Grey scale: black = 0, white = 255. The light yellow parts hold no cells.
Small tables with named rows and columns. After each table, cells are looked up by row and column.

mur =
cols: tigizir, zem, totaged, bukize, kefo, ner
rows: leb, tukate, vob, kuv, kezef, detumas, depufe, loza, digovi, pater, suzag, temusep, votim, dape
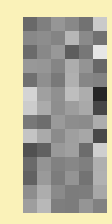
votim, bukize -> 124
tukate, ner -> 113
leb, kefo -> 114
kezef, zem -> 143
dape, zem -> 184
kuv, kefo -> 148
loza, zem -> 109
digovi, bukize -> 159
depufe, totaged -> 142
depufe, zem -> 171
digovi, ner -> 73
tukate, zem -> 141
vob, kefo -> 119
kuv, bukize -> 173
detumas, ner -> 38

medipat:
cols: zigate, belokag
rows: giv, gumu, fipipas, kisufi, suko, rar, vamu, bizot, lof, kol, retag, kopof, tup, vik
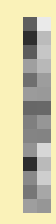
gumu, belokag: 187
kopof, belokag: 206
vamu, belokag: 104
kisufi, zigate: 159
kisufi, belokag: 184
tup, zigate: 118
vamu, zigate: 103
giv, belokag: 234
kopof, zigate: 137
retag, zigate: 45
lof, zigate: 132
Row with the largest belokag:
giv

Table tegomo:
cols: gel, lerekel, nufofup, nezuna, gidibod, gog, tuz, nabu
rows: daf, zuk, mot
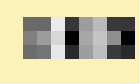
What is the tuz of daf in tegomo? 57
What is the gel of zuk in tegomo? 128
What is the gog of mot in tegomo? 189
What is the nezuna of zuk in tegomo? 2
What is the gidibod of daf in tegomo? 156
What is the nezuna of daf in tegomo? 55
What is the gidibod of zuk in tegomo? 167
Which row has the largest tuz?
zuk

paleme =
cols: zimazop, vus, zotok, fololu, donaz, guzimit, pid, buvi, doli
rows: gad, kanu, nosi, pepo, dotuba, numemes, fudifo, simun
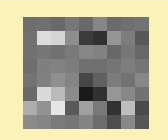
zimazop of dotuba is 115
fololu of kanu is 142
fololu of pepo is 125
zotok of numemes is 186
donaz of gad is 105
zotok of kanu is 212
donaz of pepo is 112
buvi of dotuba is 114
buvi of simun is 136
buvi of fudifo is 190
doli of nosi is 103
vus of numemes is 218
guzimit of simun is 109
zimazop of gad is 110
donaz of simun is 132
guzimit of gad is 134
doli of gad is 115

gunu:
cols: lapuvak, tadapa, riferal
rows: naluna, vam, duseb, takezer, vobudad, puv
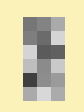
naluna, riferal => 170
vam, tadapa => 107
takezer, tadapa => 139
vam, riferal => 213
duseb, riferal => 96
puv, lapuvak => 170

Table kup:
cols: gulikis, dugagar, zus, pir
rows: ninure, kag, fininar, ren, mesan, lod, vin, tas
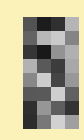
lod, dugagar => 89
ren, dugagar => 89
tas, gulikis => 44
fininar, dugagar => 25
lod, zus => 206
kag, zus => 202
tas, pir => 159
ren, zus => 60
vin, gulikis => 47
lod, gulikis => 88

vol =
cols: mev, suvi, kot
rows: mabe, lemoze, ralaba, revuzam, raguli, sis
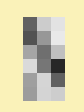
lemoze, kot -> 233
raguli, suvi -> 213
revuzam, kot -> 39
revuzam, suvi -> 118
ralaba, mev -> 165
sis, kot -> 205
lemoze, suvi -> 151
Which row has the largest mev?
revuzam

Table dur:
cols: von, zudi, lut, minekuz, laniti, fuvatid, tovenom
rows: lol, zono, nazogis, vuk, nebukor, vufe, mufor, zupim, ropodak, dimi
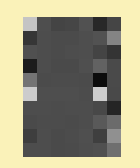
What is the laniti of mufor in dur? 77
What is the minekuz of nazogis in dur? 77
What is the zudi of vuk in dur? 77
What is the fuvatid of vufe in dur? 205
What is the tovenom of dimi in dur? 111
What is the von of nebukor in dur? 116
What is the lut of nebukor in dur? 76
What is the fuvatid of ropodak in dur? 63
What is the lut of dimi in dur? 74
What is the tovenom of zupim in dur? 107
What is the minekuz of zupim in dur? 75
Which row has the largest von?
vufe

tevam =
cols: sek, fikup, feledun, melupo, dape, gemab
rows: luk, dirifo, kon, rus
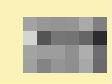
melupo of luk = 149
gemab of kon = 109
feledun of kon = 157
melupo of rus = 143
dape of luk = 169
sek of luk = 163
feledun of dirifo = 118
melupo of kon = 143
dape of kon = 174
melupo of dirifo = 116

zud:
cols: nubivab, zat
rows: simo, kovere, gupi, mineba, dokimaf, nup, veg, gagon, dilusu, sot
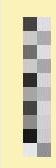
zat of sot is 144
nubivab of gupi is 111
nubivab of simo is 68
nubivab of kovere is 201
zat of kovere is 171
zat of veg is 214
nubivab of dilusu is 26
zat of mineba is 167
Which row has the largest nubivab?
sot

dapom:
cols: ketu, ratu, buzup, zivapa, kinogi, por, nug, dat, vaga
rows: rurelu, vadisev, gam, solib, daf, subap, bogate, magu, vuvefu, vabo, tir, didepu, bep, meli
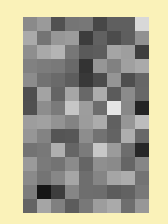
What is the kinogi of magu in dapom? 156
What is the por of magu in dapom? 172
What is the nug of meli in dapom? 170
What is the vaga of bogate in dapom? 36
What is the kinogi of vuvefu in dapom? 141
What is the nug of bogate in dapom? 229
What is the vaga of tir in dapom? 134
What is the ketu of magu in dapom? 157
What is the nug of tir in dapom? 138
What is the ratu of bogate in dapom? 141
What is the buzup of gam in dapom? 180
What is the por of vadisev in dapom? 97
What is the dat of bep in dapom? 98
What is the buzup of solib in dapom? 121
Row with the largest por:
vabo

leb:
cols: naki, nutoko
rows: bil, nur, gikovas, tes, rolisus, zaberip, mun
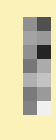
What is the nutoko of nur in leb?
153
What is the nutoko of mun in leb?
240
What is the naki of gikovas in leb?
144
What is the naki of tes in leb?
119
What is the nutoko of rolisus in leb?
195
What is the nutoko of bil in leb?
80
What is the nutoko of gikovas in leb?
36
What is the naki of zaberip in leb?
122
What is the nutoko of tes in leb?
171
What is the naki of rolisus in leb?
176
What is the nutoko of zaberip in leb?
154
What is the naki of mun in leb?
131
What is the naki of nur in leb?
163
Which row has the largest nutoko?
mun

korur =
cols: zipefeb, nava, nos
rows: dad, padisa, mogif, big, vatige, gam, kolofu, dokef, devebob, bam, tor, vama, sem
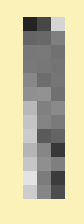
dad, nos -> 213
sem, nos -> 77
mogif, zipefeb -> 120
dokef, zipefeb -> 196
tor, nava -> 143
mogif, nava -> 121
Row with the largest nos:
dad

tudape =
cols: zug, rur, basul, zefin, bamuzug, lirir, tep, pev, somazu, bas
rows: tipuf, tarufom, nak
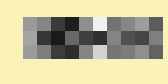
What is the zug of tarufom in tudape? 164
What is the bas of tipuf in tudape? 92
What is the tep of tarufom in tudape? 132
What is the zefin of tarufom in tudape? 103
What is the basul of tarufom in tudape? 26
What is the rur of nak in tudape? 126
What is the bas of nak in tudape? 98
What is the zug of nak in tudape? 156
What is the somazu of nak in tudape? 143
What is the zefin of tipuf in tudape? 30
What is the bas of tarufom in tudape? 127
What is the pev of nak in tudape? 124
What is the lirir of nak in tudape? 211
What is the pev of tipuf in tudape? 134
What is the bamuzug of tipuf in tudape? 143
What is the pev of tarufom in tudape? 81
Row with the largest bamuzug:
tipuf

